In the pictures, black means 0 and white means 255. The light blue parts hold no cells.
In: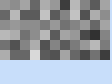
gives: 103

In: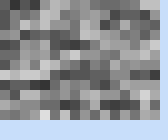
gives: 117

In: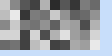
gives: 115

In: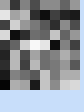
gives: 174

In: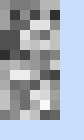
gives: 141
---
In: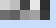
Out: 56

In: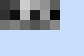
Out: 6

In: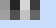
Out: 101

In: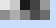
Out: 108

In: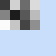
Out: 187

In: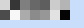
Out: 4

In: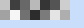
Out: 174
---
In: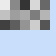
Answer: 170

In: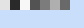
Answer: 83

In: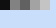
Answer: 97

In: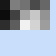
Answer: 166

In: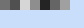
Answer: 142

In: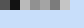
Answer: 145

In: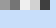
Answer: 239
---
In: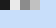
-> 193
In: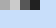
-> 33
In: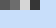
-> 54
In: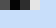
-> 229
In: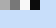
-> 12
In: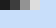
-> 221
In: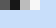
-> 247
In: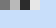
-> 231
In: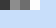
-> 253
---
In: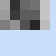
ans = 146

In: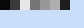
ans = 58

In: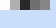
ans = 175

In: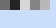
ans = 36

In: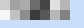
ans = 194

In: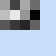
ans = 55

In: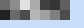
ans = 106

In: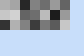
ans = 177
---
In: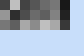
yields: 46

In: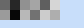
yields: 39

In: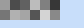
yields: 76

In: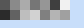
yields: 138

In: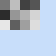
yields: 150

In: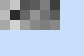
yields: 42

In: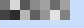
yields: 215

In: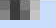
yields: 60

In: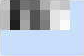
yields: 40
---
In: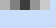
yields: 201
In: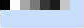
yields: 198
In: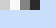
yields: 43
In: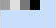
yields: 4
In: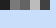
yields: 65
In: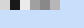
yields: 182
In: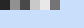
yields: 116
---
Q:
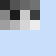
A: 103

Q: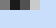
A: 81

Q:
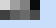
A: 129

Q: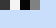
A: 5

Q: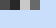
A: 201

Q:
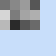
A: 155

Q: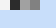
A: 161

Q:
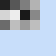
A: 126
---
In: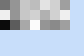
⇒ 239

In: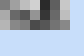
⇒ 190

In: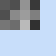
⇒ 127

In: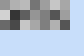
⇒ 158

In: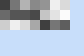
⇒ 251

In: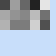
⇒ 113

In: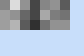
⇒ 115

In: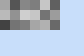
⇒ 156
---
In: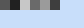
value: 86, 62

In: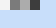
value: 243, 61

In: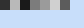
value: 48, 92

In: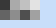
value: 56, 161

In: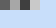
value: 95, 201

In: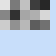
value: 227, 113
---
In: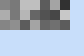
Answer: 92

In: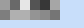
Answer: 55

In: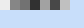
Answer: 162

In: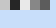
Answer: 92

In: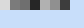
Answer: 177

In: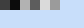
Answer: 218

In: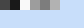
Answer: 125
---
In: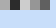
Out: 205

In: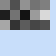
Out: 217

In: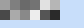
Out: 237

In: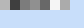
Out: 245

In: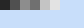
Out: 227

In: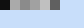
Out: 192

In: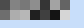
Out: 214

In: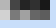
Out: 210
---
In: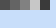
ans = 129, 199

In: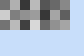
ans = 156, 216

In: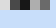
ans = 23, 220

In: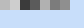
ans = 91, 206

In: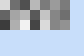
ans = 89, 242

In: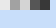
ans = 212, 233

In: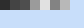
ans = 155, 225

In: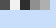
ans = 46, 241

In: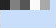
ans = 86, 250
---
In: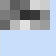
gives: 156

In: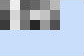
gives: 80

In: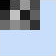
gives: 48

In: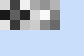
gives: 106

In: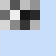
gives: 179

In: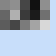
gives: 216

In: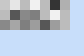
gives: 188
